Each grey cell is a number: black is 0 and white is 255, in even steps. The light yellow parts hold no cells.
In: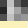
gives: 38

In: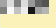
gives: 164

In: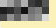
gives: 30

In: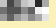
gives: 113

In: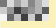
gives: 204

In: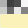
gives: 176

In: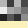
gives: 238

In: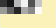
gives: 53
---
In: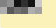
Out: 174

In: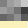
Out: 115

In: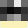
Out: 24

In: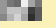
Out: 62

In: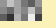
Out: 194

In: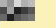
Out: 60
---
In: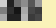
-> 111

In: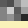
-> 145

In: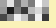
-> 109

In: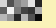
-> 136

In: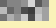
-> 132

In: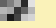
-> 168

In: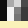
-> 215

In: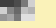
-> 76

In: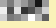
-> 182
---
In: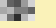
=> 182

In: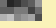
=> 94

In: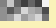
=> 88

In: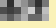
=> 62

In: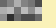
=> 187

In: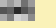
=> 97
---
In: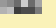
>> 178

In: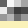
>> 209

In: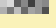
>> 189

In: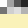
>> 207

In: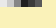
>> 134

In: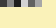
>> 137

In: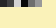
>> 110
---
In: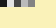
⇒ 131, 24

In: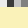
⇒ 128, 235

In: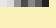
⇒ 35, 231

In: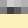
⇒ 178, 122

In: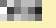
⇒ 134, 217

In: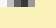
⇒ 154, 248

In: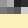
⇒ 48, 120

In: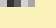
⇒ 168, 197

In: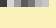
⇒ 198, 60
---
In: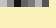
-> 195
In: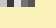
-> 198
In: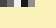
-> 70
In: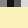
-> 133
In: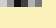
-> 207
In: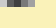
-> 203
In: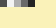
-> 78
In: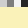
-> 206
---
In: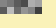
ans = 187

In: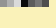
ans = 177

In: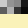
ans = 176

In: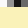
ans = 148

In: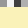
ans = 244

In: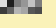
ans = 99

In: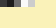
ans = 29

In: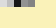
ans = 191

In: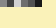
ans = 66

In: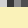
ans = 55
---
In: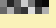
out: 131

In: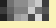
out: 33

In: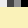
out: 237

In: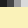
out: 30

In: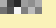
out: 173

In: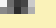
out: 244

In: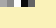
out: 168

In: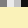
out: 126

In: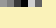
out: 152
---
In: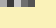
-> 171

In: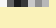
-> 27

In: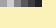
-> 205

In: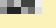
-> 35

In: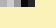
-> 178

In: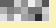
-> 238

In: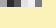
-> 45

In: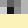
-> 180

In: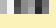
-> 84
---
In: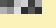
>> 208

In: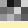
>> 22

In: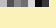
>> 216

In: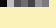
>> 68

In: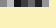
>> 104

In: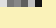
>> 94

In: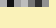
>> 118

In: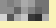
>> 157

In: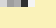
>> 172

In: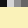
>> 213
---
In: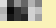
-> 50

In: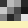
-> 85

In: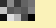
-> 182

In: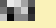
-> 134

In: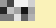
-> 225

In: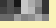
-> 157
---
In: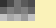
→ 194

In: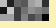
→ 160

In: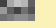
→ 112

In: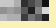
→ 187

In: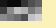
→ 138

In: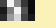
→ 41

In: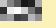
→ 144

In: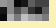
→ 9

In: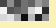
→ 214
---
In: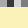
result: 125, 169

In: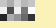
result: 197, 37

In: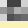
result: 209, 209

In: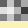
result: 169, 129

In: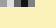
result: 129, 158

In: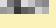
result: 136, 151

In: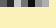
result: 174, 98
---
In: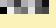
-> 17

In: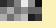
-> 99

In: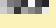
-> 38

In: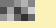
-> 207

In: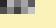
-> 92

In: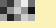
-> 18

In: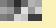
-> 209

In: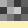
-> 70
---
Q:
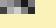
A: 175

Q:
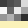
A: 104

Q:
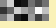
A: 99

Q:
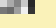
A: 106

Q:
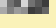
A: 127

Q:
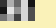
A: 227

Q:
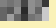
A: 85
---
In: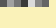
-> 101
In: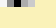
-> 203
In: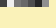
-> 143
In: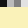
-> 226
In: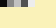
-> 237
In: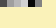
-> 130
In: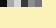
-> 117
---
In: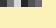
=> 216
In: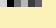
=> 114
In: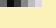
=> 55
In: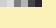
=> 127
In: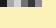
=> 212
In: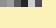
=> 91
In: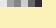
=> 134
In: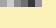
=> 139
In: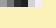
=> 49
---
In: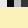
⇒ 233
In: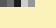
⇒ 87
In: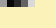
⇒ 158
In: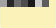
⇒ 163
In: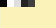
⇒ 7
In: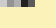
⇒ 204
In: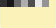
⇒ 50
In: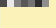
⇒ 74
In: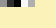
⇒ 148
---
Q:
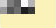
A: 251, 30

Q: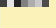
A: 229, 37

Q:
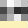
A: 251, 45

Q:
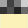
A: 207, 35

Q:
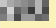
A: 210, 58

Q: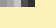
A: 196, 49

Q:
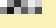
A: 251, 22
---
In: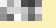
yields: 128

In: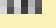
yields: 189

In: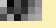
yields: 127

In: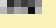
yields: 15

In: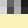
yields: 173

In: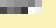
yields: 254

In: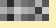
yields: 59
